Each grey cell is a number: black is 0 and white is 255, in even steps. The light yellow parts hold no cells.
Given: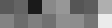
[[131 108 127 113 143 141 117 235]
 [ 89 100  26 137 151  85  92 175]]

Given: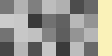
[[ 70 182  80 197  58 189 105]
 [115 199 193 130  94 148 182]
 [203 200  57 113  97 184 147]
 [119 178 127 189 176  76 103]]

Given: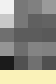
[[ 27  81 112  80]
 [149 110 132 129]
 [111  92  92  89]
 [200 120  96  99]
 [241 120 128 154]]

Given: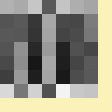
[[216 119 209  81 243 200 196]
 [ 62 153  30 164  25  77  89]
 [ 73 141  23 167  30  69  90]
 [ 84 145  40 154  34  81  70]
 [ 88  87  52 165  68  75 120]
 [ 84  89  55 167  73  71 124]
 [177 170 198  89 196 174 165]]

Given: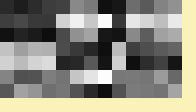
[[ 87 162 149 111 118  83  41  14  83 123 120 116 164]
 [132  81  83 126 116 197 228 253 120 121 117 155 104]
 [209 187 211 219  35  40  89  20 207  15  45  65  21]
 [194 159 178 176  76  57  39  15 187  63  78  91 100]
 [ 17  35  26  14  74 145 163  23  19 137  93 161 171]
 [ 62  72  57  56 210 240 199 251  56 230 213 190 233]
 [ 42  29  44  61  65 137 122  16  23 109  90 131 145]]

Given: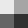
[[101  49]
 [234 165]]

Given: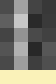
[[ 73 157  62  79]
 [ 84 177  40  87]
 [ 68 147  74  65]
 [ 95 199  42  58]
 [ 76 162  68  56]]

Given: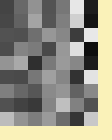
[[188 146 125 154 107  53 200]
 [ 81  66  57 133 191 129  81]
 [127 103  86 138 149  98 136]
 [ 76  74 119 160 134  50 227]
 [148 169  47 121 154 135  28]
 [ 76 132 123  73 152 222  14]
 [ 82  80 111 151 135  60 232]
 [ 71  98 164  85 127 208  20]
 [ 68 104 146  83 119 231  29]]

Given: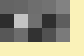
[[ 87 109  50  81 122]
 [ 45 195 112  47  93]
 [100 102 110 114 130]]
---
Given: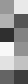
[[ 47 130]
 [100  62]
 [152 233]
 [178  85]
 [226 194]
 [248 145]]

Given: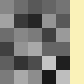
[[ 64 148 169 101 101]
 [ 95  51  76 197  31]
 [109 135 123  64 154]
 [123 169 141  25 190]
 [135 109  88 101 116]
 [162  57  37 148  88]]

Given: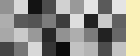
[[ 68 118 216  53  11 194 181  76 194]
 [146 216  19  76 209 153 228  90 228]
 [168 202 153  40 146 174 124  34 104]
 [174  90  84 124  61 222  34 202  96]]

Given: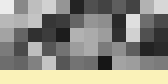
[[109 101 129 196  86 115 109  22 163 157 129 123]
 [123  74 190  86 115 157 171 123 142  94  35  42]
 [163 101  48  60  28 178 171 157  48 209  80  48]
 [184 178 196  54  60 101 149 142  42 223 109  74]
 [236 136 190 209 149  35  80  67  94  67 178 215]]

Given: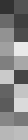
[[ 50  83]
 [ 91 218]
 [ 99 196]
 [106  63]
 [127 168]
 [134 120]
 [146  76]
 [160 233]
 [183 189]
 [202  69]]

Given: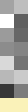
[[ 55 124]
 [140 132]
 [155 103]
 [163 190]
 [184 202]
 [217 116]
 [255  96]]

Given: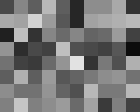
[[ 32 191  51 134 106 134 100 106 155  65]
 [ 73 134  94 184  94  38 141 141 169  51]
 [ 94 176  94 155  87 100 121 141 148 114]
 [114  65  58 106 148 226  51 121  80 176]
 [128 197 128 141 155 106 162  58 128  65]
 [141 114 114 148 100  80 184 121 121 184]
 [148  45  73  65 191  80  73  65  87  12]
 [169 162 211 155  87  38 162 169 176 184]]

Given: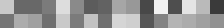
[[117 172 160 111 201 123 194 111 213 207  86 131 180 172 160 145]
 [201 104 104 123 221 138  92  98 166 152  72 242  78 228 186  58]]

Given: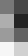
[[120  71]
 [155  98]
 [174  36]
 [246 209]]
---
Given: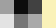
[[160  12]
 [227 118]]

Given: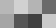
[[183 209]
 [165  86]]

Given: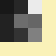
[[ 24  39]
 [ 34 109]]

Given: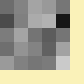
[[109 131]
 [ 75 128]]

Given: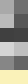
[[169 111]
 [186  87]]

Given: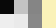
[[  8 195]
 [238 234]]

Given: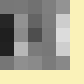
[[119 120]
 [ 38 146]]

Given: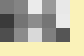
[[121 132]
 [ 58 116]]

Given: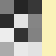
[[126  37]
 [ 43 227]]
